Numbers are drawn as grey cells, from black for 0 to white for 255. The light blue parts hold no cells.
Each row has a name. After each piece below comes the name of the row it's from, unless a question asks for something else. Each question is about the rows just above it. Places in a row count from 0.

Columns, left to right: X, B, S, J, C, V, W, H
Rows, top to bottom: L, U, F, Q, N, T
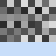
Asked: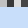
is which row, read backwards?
T
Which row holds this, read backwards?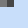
T
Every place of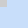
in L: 1 5 7
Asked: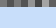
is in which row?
N
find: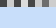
L

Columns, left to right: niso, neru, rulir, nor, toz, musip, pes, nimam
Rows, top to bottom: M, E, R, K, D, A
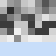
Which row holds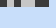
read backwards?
K
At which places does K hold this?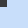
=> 0 1 4 6 7
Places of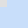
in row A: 0 3 6 7
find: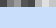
R
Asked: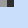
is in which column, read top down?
neru
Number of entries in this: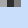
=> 3

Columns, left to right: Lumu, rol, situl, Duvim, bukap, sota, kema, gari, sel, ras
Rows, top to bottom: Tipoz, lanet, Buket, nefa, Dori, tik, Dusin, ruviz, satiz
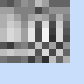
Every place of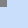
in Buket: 3 9
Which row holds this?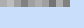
Buket
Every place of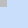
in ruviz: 0 2 3
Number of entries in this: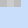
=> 3
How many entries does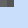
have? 2
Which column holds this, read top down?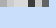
sel
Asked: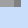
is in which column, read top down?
Duvim

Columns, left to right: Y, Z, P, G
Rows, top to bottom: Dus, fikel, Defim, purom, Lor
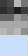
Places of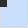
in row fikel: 0
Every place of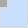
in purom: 0 1 2 3
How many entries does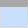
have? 4
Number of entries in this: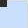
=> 1
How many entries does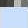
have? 4
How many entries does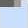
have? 3

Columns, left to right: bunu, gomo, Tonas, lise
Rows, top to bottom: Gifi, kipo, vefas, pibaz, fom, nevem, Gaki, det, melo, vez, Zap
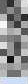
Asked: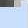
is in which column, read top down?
Tonas
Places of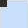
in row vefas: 3
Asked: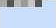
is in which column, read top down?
lise
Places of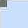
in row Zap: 1 2

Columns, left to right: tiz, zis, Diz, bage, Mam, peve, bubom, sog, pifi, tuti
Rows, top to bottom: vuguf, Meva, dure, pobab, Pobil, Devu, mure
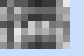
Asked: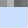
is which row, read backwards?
Devu
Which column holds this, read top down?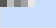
Diz

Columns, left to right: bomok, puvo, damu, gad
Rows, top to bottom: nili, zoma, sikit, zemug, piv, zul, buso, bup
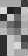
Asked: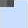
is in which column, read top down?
damu
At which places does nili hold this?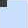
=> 3
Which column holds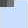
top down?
damu
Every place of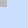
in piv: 0 3
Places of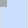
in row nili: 0 1 2
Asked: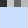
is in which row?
sikit
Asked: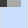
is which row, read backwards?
nili

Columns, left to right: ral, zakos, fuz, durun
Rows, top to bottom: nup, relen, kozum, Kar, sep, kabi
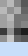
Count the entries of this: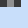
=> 3
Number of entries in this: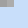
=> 2

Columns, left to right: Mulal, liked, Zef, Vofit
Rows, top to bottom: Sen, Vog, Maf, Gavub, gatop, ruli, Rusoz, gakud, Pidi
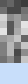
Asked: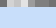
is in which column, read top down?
Mulal
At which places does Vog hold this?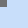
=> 0 3

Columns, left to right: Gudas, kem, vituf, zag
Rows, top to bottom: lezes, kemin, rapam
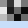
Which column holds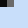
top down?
zag
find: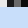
kemin
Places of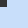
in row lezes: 1

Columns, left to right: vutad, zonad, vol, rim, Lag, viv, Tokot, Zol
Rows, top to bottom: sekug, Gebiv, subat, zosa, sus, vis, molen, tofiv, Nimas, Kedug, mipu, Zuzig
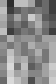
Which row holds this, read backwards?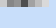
Zuzig
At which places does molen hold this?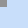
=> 0 2 5 6
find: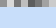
Kedug
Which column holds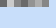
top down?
Lag
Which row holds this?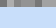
vis

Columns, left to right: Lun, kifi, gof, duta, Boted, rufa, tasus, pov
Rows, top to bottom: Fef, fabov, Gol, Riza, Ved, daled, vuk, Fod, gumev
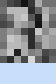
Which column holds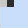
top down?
kifi
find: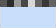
gumev
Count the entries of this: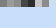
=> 7
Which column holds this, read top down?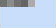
pov

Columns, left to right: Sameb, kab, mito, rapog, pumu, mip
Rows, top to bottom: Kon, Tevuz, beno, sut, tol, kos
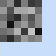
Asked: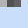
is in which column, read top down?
pumu
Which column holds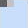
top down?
pumu
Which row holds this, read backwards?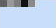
sut
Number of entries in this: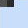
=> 2
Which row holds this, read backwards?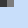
Kon
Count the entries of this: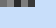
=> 5
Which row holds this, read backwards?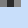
Kon

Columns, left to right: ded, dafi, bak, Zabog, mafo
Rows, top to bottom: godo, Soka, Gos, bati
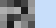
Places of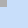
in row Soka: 0 2
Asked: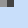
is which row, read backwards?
godo
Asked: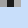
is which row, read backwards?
Soka
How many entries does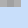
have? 3

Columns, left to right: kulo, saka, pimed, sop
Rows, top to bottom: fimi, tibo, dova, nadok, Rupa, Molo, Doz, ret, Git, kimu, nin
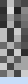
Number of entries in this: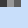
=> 3
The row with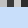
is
ret
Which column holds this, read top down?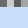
pimed
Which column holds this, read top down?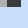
saka

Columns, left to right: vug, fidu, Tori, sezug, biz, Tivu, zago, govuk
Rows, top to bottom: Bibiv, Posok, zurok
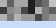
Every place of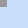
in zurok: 3 4 7
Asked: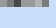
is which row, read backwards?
zurok
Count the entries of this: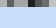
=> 8
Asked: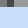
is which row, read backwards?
zurok
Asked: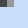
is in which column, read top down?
sezug

